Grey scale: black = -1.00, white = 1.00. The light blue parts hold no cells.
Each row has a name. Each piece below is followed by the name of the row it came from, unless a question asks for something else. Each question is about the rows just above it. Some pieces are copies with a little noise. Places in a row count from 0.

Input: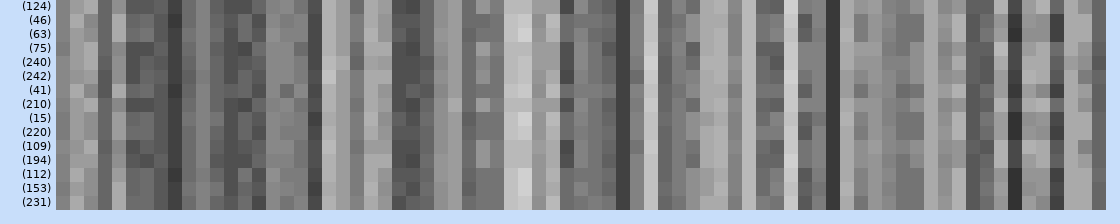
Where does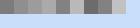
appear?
(15)
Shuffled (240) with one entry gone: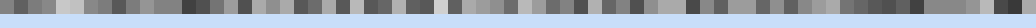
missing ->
[0.27]

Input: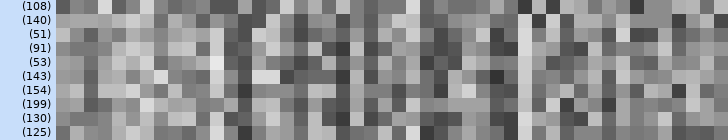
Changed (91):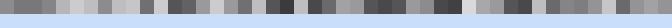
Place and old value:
26, [-0.28]
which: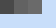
(143)
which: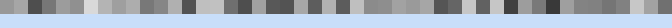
(199)
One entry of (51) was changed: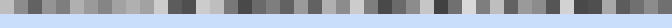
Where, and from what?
12, [-0.23]
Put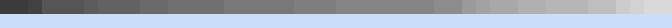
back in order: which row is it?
(125)

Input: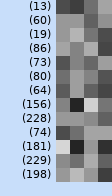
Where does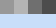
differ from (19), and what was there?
2, [-0.08]
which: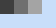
(13)
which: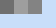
(80)
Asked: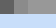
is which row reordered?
(228)
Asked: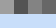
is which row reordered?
(73)
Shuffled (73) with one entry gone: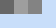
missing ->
[-0.35]

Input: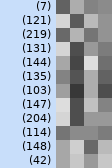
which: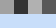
(103)
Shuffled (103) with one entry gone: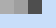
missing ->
[-0.56]

